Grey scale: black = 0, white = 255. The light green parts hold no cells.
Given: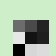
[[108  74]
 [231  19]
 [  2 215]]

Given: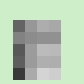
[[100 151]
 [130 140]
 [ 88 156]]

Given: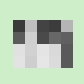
[[ 58 191]
 [ 91 207]
 [225 209]]

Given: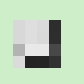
[[216 222]
 [216 222]
 [179 233]]

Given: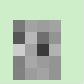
[[122 163]
 [ 86 183]
 [205 161]]

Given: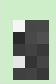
[[245  71]
 [ 42  73]
 [ 60  66]]

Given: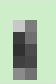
[[200 124]
 [ 60 112]
 [ 49  76]]
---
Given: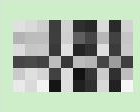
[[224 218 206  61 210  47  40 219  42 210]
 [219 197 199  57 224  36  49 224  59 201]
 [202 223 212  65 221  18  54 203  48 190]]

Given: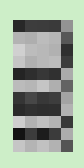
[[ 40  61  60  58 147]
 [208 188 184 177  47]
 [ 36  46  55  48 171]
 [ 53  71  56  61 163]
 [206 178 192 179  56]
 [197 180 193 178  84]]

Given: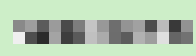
[[137 158  91 155  74 125 196 152 110 148 161  77 187  57 146]]

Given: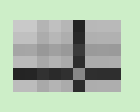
[[201 201 180 192 182  36 184 185 185]
 [165 166 152 160 153  58 154 155 154]
 [ 36  37  49  42  48 136  47  46  46]]

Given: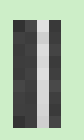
[[ 50  71 224  57]
 [ 59  66 220  68]
 [ 59  66 222  63]
 [ 64  60 215  63]
 [ 51  62 207  69]]

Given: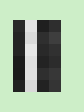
[[ 41 227  31  46]
 [ 36 231  41  49]
 [ 26 225  47  55]]

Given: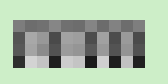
[[125 109 113 134 112 109 133 108 130 109 126]
 [ 88 164 139  82 155 149  89 153  83 148  82]]

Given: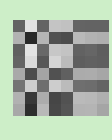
[[ 99 226  99 196 193 100  99  99]
 [ 96 227 104 199 195  98 102  94]
 [169  76 164  81  96 171 172 166]
 [177  56 172  70  82 186 184 175]]

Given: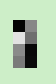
[[  4 135]
 [138   8]]
